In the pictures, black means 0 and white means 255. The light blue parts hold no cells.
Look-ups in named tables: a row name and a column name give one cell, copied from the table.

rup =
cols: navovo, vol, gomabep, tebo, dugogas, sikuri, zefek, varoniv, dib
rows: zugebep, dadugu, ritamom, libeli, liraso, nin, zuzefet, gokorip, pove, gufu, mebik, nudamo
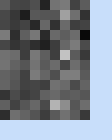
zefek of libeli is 94
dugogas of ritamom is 103
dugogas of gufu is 97
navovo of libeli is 123
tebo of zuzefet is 115
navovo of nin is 113
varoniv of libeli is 108
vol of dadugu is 55
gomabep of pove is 66
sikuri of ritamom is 49
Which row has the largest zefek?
nin

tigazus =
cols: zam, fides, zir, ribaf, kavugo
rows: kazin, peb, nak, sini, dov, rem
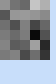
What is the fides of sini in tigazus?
107
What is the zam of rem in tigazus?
122
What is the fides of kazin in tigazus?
115
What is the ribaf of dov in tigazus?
160
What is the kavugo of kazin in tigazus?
176
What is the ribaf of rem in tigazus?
110
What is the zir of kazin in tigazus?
105
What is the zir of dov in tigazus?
98
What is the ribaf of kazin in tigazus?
197
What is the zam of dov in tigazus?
132
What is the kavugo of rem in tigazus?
52
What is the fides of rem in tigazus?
130
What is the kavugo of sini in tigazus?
82
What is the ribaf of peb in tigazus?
149
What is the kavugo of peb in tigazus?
138
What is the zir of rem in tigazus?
74
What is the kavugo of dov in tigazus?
40

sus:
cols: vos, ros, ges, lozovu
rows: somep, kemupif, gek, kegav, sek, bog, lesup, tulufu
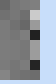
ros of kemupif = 119
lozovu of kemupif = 203
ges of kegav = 126
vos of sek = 124
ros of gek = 113
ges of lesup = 124
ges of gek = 104
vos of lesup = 123
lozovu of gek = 154
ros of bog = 123
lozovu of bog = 156
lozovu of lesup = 36
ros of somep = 118
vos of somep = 104
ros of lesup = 118
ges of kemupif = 111
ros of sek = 123
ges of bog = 119
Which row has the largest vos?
tulufu

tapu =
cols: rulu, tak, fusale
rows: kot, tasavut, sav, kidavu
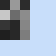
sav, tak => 39
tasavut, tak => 108
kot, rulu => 40
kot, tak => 153
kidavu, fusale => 125
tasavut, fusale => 140
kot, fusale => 44
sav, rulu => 53
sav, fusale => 134
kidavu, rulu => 31
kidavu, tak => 40
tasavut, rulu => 199
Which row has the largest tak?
kot

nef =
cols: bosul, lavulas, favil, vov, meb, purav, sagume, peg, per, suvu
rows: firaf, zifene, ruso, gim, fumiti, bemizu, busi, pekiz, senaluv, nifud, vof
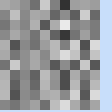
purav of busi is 88
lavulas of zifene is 191
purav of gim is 98
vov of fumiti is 114
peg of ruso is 132
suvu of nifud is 218
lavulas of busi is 202
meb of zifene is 163
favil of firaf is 143
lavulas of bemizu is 119

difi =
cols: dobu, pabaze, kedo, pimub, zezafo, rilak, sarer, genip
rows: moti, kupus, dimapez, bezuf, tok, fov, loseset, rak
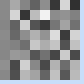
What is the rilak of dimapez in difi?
118
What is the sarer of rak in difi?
88
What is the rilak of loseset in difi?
178
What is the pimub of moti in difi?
98
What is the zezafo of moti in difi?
142
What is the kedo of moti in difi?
133
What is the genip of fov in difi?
74
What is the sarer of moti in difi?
214
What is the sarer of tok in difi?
82
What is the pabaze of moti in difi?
169
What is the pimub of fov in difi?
85
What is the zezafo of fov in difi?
114
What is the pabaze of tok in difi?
130
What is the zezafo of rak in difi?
100
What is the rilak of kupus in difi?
140
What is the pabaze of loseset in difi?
73
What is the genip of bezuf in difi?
211
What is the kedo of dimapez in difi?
207

